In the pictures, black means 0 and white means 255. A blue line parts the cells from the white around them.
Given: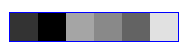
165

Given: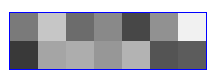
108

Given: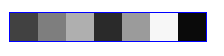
175

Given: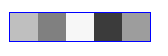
247

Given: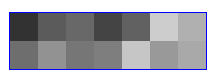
104

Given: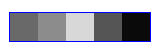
216
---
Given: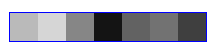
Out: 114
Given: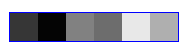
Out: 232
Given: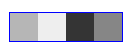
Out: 52
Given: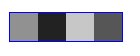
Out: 199
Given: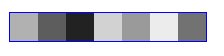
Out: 236
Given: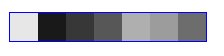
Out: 156
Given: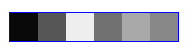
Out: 169
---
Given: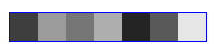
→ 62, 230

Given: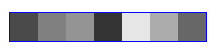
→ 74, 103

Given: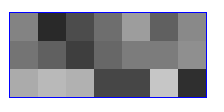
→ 131, 47

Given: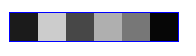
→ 27, 6

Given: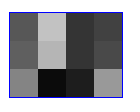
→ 87, 153

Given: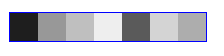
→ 30, 173

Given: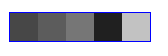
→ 71, 194
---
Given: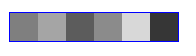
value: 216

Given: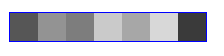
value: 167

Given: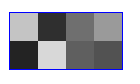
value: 35

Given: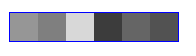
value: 101

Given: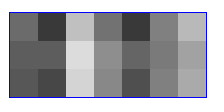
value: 57

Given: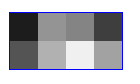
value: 84

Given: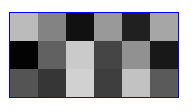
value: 32
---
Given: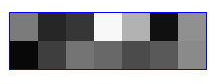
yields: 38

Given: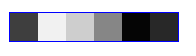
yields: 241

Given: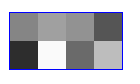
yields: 160

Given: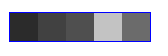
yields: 65

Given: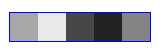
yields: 233

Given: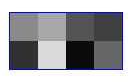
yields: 167

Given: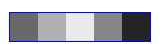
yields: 176
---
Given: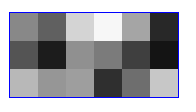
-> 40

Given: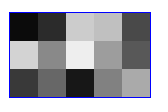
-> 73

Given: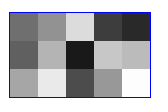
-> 41

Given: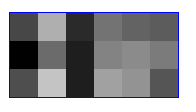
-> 92

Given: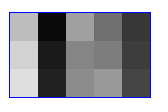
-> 55

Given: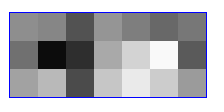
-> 119

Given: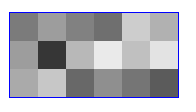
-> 177
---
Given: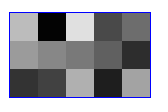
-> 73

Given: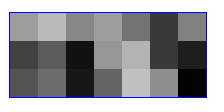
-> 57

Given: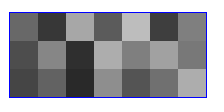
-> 62

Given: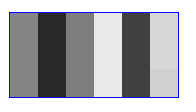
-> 64

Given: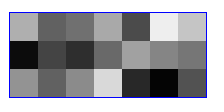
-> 238

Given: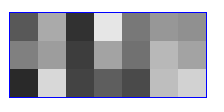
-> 151
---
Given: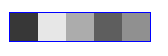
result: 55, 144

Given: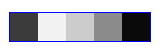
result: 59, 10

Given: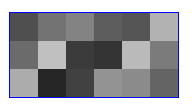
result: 79, 100

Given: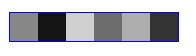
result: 135, 51

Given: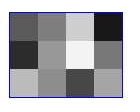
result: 90, 166

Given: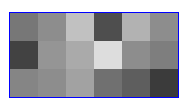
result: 119, 59
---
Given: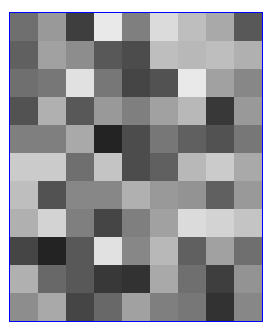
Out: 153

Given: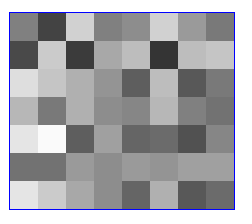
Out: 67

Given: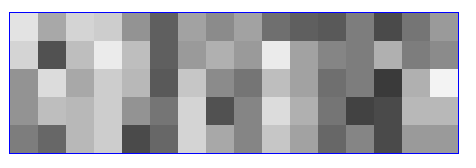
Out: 168

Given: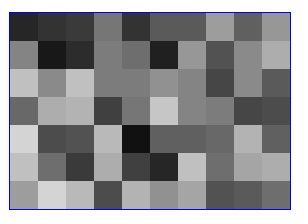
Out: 51

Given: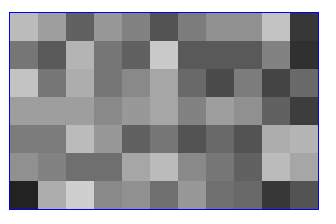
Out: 158
